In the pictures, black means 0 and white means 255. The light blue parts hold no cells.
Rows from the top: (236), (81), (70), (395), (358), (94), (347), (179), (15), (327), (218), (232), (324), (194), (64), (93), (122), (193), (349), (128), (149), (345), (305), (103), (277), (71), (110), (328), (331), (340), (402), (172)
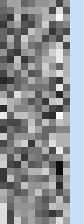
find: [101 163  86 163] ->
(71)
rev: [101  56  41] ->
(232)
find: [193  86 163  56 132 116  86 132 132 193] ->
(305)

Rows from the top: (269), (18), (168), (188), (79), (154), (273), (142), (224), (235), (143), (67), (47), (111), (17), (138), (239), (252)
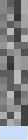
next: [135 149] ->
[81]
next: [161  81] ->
[135]
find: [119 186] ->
(111)
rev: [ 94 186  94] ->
(67)
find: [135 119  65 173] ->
(18)

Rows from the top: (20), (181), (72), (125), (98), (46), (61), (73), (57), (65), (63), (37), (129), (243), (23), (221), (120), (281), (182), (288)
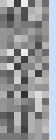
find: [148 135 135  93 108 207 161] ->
(221)
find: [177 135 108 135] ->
(46)
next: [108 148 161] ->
[135]
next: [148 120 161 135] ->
[148]
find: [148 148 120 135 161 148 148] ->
(129)
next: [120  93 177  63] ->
[161]

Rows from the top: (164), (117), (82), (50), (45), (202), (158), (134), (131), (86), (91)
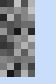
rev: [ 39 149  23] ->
(45)
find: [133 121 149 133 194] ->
(117)
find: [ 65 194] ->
(164)

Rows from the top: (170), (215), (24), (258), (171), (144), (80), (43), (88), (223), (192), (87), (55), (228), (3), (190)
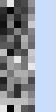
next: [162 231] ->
[118]
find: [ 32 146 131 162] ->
(87)
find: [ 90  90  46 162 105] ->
(80)
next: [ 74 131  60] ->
[175]
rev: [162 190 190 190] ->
(3)
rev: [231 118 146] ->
(223)

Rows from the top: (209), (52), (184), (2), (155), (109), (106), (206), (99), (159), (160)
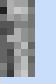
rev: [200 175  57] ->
(160)
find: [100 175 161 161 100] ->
(209)
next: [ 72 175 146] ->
[130]
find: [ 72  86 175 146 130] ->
(155)
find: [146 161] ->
(184)
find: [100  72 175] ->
(206)

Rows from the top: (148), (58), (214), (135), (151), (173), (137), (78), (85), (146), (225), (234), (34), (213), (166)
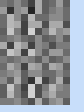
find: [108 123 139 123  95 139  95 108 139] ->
(85)
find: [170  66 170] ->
(135)
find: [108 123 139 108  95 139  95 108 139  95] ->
(173)

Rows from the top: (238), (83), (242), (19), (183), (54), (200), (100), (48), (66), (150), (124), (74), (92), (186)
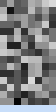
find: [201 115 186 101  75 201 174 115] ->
(54)
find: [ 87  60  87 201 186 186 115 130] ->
(48)
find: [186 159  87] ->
(100)
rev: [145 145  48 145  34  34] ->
(200)

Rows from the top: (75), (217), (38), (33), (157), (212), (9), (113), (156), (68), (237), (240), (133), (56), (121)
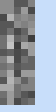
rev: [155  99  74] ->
(157)
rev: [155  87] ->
(113)
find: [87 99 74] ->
(113)
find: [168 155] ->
(9)
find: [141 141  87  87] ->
(75)
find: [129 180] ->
(156)

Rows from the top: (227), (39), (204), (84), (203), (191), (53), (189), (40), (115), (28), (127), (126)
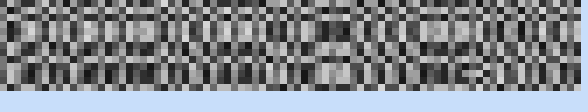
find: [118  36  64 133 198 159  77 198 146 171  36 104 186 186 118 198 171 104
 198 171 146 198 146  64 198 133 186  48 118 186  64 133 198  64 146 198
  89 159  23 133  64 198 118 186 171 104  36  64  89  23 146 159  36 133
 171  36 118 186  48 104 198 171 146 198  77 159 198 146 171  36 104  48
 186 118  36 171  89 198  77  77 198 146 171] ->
(40)
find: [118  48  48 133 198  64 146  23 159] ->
(227)

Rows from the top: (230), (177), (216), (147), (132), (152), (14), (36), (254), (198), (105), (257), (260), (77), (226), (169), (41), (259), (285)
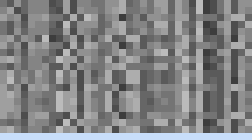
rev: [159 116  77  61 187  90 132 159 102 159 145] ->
(177)
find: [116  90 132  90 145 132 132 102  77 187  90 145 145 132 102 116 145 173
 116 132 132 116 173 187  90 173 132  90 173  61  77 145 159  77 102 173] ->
(36)
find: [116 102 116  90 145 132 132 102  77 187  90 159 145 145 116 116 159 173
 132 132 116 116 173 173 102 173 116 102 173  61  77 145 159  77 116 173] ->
(259)
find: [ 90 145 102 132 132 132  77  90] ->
(230)
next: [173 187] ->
[90]
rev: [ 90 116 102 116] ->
(259)
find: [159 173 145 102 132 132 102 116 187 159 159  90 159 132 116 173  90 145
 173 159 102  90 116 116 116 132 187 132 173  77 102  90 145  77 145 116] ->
(254)

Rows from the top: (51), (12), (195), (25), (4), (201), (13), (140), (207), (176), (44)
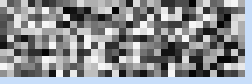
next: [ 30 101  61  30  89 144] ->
[61]
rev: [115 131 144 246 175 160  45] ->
(13)
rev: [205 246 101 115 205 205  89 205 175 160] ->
(4)
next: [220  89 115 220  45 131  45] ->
[61]

